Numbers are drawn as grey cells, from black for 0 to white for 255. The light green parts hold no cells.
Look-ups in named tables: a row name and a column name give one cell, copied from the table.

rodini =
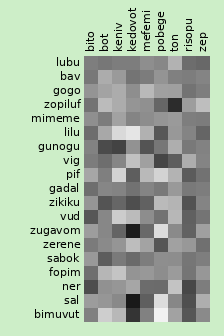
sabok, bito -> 153
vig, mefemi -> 160
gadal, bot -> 134
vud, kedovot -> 187
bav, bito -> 120
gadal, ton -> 153
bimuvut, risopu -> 86
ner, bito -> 77
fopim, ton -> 155
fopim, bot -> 182
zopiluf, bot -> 187
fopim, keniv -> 196
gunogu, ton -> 174
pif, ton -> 179
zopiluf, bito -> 115
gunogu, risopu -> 121
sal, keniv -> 137
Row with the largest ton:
ner

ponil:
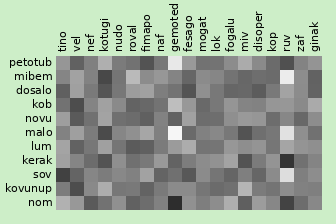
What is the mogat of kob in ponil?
105
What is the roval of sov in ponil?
129
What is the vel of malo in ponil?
159
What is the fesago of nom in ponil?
145
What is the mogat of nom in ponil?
126
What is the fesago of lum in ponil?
172
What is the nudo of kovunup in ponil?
119
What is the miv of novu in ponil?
153
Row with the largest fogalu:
nom

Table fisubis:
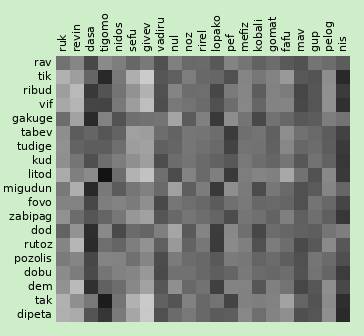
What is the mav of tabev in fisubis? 113
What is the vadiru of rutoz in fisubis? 95
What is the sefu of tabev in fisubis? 160
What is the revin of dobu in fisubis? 124
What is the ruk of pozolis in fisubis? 123
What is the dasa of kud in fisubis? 79
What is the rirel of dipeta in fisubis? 104
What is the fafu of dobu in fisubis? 109
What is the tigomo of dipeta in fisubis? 54
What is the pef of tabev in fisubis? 59
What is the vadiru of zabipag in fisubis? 85
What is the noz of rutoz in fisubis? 99
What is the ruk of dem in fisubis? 146
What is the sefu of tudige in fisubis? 157
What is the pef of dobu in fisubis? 101
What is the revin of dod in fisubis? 147
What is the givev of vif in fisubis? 190

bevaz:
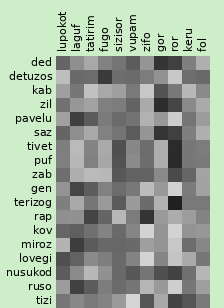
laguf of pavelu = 63
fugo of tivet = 170
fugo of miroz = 104
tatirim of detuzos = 108
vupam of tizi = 212
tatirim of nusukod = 184
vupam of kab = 121
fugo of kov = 131
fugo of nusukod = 145
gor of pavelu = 153
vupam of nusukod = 87
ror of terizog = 32
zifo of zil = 170
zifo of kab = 199
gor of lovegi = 133
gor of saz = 53

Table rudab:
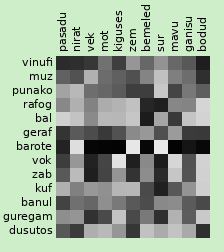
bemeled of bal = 28
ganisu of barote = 21
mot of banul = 143
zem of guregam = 73
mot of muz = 108
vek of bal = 138
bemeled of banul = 76
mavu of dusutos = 195
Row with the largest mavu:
vok

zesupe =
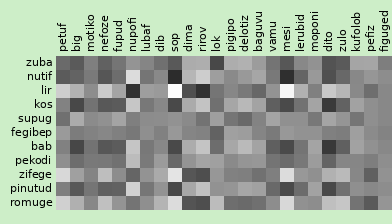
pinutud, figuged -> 141
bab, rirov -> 196
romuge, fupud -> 148
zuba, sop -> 89
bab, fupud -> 92
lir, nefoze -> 203
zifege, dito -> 177
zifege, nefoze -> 190
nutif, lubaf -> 117
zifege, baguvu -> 113
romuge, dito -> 191
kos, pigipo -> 166
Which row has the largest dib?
romuge

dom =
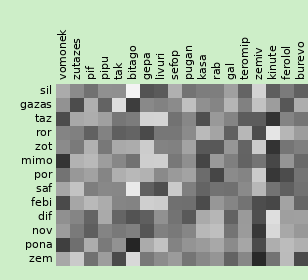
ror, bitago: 100
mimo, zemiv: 116
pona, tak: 146
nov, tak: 121
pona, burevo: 176
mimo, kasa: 69
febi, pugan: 111

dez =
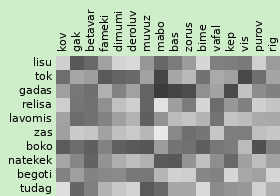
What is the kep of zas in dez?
126
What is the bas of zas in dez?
136
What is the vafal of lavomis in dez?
116
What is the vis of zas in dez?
126
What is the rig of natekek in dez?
162
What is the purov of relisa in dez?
207
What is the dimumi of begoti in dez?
139
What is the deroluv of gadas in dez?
161
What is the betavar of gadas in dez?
111
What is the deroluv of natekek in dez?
189
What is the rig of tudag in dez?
175

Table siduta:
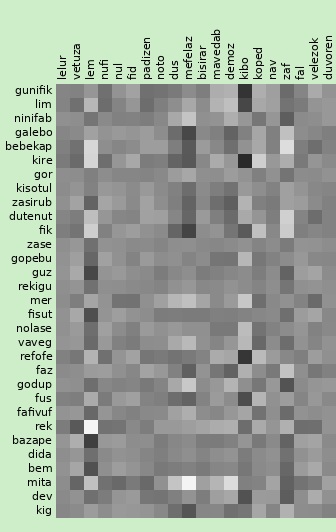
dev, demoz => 167
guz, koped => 125
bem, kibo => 119
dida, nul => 146
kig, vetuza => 139
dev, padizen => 118
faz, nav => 121
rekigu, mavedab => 138
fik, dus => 101
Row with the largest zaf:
bebekap

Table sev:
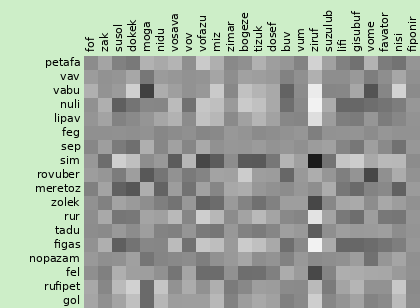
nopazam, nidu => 133
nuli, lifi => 103
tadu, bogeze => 130
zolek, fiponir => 145
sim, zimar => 141
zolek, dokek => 154
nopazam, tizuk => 142
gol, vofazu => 158
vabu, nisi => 211
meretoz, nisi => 97
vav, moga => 119
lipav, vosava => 178
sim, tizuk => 89
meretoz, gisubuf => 106
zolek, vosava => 115
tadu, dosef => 134
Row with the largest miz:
vabu

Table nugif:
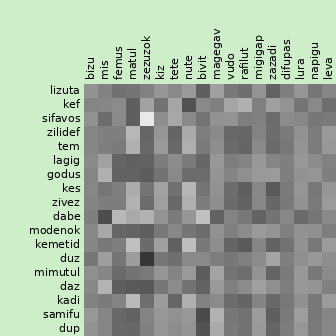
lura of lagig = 151
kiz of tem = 154
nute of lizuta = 153
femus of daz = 94
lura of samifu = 157
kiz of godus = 115
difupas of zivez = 121
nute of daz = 115
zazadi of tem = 106
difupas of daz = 126
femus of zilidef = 127
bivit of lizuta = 95
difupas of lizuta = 126
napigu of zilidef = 124
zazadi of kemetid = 98
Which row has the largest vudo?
kef

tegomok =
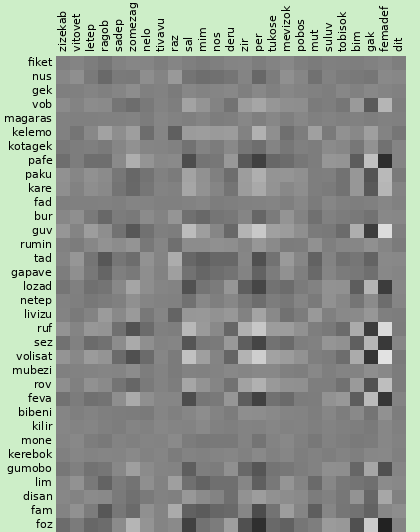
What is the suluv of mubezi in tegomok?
127
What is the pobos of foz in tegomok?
118
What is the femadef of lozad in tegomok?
60
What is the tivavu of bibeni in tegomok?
133
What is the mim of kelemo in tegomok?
157
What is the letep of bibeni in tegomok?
131
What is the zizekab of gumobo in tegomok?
119
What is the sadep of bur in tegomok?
124
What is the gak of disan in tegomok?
103

